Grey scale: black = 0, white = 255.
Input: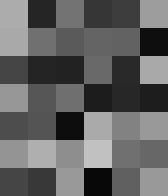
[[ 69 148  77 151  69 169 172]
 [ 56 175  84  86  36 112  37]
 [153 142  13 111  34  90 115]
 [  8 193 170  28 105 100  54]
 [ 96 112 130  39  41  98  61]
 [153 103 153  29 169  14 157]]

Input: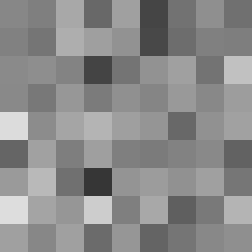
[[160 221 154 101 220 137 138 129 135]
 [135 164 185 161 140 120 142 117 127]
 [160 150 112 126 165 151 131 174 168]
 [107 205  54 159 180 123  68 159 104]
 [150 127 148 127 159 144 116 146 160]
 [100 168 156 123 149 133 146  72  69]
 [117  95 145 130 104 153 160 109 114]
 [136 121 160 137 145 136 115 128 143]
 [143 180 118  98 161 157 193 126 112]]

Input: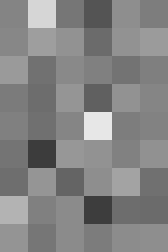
[[148 179 110 116 128 123 154 135 132]
 [118 128 149  60 112 109 113 158 214]
 [139 139 100 151 133 149 137 146 118]
 [124  61 142 146 231  96 128 107  84]
 [140 109 163 129 125 146 115 146 142]
 [142 107 112 145 130 133 127 155 125]]

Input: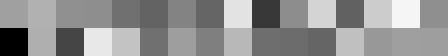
[[  0 160]
 [175 177]
 [ 69 144]
 [232 142]
 [195 112]
 [112  99]
 [158 131]
 [127 101]
 [184 227]
 [110  56]
 [108 141]
 [101 212]
 [192  97]
 [152 204]
 [159 245]
 [158 143]]

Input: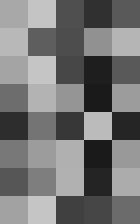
[[162  86 120  45 109 164 184 168]
 [197 126 156 116 179 197  94 196]
 [ 64 177 176  55 149  71  77  79]
 [ 70  36  26 187  26  30 145  48]
 [107 172 153  37 156  89 181  89]]

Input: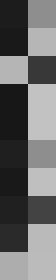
[[173  42  32  25  31  23  23 181  25  28]
 [187 186  67 191 142 194 194  56 182 142]]
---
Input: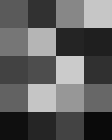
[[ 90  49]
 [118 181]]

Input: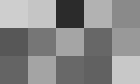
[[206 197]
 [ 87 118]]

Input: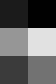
[[ 27   1]
 [150 225]]

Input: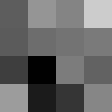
[[ 93 149]
 [ 91 109]]

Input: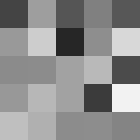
[[ 68 158]
 [153 205]]

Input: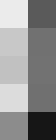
[[235  90]
 [200 113]]

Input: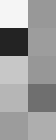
[[245 152]
 [ 35 157]]

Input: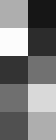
[[174  22]
 [252  44]]

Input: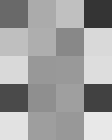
[[105 171]
 [191 174]]
